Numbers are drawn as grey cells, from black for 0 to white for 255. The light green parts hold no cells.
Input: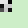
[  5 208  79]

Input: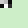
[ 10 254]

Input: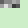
[150  58]

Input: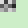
[116 101 139]

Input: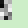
[177 140 167]

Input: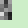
[160  81 113]

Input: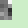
[245 111 118]

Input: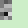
[111 183 169]
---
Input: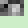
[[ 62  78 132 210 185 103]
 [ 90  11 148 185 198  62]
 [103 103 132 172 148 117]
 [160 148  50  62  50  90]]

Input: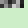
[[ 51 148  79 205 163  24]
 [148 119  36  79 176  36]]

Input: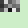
[[ 48  93 150 107 119]
 [ 62 215  93 134 177]
 [ 78 189  18 231  78]]

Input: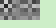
[[ 66 208  66 150 135  92  92 150  66  92]
 [ 80 192  80 150 135 107  92 150  80 107]
 [119 135 107 135 135 119 119 135 119 119]
 [164  80 164 107 135 150 150 119 164 150]
 [192  36 192  92 119 164 178 107 192 178]]

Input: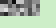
[[ 50  50 115  10 197 197 115 101 143 143]
 [ 77  38 115 143 185  89 157  77 131 173]
 [185 173  89 143  64 101 115 101 173  89]
 [197 222 157 157 131 210 157  77 173 131]]

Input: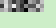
[[ 57 222 139 236 111  45 139  82  82 208 155]
 [155 208 126  57 111  69  16 167 139  96 194]
 [167 194 126  31 111  69   4 167 155  82 194]]

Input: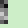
[[ 53 114]
 [ 84  13]
 [100  53]
 [141 127]
 [154 185]
 [201 127]]

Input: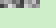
[[ 64 119 220 177  92  76 208 177 133 161]
 [148 177 161 107 133  64 177 148 193 107]]

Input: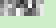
[[104 177 119 150 104  44 104 221  88 191 162]
 [135 191 221 150  72 119  72 248  59 205 233]
 [162 221 162 135 248 191  88  88 119 162 233]
 [177 205 150 135 248 191 135  72 119 177 233]]
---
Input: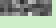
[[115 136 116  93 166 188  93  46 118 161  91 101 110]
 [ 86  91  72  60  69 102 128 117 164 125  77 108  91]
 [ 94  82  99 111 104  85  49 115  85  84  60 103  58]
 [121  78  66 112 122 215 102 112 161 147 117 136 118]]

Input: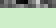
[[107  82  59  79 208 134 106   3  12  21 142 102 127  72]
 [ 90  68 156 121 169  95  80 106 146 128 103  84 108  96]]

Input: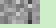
[[165 154  75 170 131 200 152 119 136 169]
 [140 162 206 149 111 120 148 137 158 128]
 [143 147 124 137 177 128 166 177 162 128]
 [162 160  95 166 154 200 143 127 139 180]
 [135 157  91 151 154 144 167 156 120 133]
 [153 156  58 141 170 167 184 144 117 135]]

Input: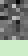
[[105  71   3  72  77  94 159]
 [128 101  77 194  86  37  84]
 [ 80  76 144  91  78 107  70]
 [ 92 118  84  84  86 119 140]
 [107 104 161 190  88  44  31]
 [121 111  29  90 139 123 119]
 [110  98  65  88  98 117 118]
 [ 95 106  61  94 108 106 157]
 [110 120  95  94 102 100 102]
 [102  84 115 175 108  68 109]]

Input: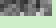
[[154 132 127  57 135 109  52  63  96  55  78  78 106]
 [120 112 121  45  98 131  98  66 101 137 115  82  61]
 [109 135 180  95 124 125  88  72 121 100 131 127  80]
 [ 98 100 176 213 116 132 111 192 106 130 107 128 152]]

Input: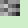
[[144 154 153  90 136]
 [ 44  90 119 201 169]
 [129 151 170  97 128]
 [ 37  85 126 186 166]]

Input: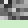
[[175 128 101 141  37 231  66]
 [165 164 161 147  61  48 152]
 [105 121  77 204 140  92 113]
 [186 166 136 126  73 109 108]
 [ 70  67 115  64 102 182 202]]
